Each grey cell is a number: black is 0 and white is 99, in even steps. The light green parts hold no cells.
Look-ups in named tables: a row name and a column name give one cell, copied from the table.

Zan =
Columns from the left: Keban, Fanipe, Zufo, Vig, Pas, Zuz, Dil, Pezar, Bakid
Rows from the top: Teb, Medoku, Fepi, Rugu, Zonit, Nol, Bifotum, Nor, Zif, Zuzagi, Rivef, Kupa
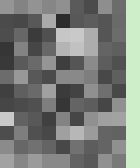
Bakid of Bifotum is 28
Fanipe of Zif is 38
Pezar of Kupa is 56
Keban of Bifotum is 25
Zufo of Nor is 31
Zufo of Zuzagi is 31
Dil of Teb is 29
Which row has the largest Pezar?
Zif

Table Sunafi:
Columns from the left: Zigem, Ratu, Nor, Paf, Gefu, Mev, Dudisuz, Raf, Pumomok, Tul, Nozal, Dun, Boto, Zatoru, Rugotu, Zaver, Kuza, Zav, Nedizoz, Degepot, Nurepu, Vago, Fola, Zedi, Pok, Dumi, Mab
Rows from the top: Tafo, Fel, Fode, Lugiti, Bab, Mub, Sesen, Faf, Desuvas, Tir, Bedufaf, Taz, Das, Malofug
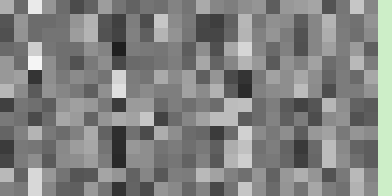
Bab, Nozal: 42
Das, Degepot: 38
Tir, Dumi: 58
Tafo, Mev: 29
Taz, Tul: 55
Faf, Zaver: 42
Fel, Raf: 33
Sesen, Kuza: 36
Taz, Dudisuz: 61
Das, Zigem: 72
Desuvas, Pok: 57
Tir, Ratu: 50

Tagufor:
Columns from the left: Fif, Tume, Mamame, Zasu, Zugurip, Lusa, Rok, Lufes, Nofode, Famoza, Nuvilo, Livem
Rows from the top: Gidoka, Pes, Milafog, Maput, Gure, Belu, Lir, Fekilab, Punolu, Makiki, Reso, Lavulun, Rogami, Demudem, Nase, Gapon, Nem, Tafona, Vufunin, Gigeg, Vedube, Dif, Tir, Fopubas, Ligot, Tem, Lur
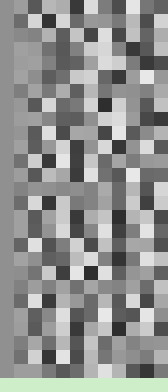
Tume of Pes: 42
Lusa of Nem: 27
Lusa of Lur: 42
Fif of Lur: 56
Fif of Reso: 56
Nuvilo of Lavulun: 59
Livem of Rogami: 42
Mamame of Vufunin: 56
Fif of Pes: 56
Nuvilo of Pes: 30
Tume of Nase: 42
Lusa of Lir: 37
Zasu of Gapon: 63
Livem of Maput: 74
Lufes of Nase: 63

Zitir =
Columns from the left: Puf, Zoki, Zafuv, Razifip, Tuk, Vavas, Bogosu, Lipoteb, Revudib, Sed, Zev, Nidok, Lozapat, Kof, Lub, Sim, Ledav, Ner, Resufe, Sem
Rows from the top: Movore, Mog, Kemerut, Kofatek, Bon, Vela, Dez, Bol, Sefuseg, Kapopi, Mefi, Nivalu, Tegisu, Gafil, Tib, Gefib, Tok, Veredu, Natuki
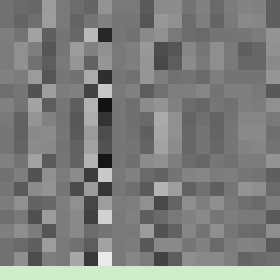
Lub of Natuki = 53
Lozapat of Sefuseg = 56
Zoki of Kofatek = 56
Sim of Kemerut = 45
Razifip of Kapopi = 54
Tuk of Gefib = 48
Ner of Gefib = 47
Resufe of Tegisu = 45
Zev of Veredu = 34
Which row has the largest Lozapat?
Gafil

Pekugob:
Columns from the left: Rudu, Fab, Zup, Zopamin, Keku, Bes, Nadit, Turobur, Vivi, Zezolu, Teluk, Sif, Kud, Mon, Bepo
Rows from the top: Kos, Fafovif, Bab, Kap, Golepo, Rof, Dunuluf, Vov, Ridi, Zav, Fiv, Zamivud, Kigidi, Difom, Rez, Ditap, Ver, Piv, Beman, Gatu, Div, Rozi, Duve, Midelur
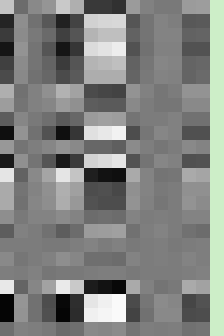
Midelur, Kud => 49
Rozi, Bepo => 32
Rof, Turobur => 67
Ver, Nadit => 60
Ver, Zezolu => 44
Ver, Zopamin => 44
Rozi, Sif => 54
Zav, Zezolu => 30
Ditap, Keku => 54
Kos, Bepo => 61
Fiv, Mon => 53
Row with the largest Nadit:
Duve

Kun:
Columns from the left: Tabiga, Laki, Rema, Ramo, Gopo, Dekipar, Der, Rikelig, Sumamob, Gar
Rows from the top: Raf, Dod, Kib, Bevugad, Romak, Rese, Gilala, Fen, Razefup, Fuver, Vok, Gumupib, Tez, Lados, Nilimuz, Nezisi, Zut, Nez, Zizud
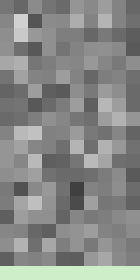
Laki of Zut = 51
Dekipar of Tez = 41
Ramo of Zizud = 53
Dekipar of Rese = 51
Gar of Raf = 40
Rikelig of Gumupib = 64
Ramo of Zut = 37
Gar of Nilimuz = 38
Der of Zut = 61
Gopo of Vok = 43
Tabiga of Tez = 55
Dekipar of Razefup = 46
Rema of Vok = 52

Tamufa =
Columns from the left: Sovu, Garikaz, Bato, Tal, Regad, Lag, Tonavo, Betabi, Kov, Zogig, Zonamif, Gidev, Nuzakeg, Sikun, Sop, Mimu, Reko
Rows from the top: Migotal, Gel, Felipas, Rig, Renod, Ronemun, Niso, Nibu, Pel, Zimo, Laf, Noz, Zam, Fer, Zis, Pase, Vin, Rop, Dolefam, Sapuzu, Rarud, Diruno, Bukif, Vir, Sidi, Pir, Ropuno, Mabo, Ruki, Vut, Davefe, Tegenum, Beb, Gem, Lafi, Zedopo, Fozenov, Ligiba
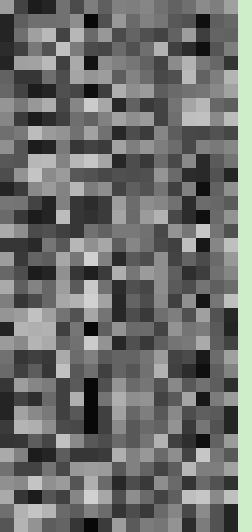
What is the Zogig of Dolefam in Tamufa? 35
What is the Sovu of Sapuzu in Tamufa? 40
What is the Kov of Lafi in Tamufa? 15
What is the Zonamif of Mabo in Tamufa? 46
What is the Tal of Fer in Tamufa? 60
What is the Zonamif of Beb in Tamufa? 59
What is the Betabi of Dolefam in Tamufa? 50
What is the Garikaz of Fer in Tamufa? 23
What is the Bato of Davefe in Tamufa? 68
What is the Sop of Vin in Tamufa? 77
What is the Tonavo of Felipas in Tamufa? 41
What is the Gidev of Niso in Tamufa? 36
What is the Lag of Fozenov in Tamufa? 36
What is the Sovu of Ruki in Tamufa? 14

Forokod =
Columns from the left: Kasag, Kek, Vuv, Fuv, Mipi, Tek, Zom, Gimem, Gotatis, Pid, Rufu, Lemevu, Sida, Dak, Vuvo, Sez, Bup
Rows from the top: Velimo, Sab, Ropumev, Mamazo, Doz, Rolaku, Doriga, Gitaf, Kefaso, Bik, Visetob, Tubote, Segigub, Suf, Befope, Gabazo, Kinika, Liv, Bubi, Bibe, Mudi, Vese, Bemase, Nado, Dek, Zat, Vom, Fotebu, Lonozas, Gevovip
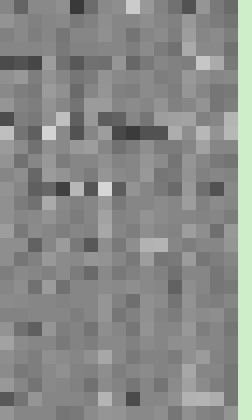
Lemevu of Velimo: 51
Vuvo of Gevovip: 51
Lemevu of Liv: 70
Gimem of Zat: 65
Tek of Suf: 71
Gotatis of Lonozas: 53
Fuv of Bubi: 59
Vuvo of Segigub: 50
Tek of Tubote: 52
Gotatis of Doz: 58
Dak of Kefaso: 63
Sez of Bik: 57
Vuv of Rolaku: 49
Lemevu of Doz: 52
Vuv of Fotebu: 45

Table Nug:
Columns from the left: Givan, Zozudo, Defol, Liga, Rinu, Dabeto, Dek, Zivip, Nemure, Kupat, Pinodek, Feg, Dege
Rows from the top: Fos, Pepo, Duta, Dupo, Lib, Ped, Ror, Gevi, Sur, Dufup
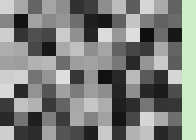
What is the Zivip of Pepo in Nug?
9
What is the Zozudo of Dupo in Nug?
65
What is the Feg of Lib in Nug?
78
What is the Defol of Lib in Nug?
69
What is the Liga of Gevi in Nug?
22
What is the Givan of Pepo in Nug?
52
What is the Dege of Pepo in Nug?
41
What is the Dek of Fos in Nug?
24

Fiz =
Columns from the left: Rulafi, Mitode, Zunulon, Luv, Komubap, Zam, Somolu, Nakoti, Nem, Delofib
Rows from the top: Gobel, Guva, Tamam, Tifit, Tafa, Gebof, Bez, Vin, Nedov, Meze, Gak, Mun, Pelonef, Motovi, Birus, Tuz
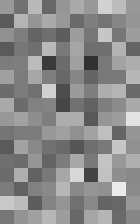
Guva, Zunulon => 58
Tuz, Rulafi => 46
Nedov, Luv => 49
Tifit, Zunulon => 43
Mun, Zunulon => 58
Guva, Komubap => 59
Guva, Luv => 66
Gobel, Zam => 66
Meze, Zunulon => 48
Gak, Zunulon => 53
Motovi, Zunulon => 50
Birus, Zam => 44
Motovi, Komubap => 71
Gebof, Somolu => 39
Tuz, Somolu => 64

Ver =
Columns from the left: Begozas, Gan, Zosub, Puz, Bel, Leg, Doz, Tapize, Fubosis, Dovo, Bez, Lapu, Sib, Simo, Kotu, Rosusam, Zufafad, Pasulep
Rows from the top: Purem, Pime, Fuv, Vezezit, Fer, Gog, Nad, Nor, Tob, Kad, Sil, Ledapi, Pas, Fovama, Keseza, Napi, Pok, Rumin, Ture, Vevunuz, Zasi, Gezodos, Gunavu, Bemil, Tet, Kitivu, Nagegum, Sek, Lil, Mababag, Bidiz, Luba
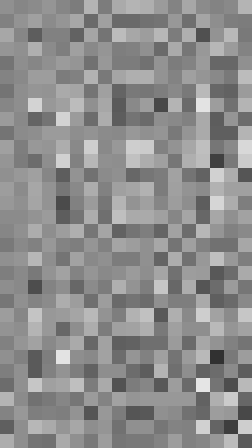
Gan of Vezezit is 56
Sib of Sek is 61
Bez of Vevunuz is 55
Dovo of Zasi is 57
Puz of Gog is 61
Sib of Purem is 51
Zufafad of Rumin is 44
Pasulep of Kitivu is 61
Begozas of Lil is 70
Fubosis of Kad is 53
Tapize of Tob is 67
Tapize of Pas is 54

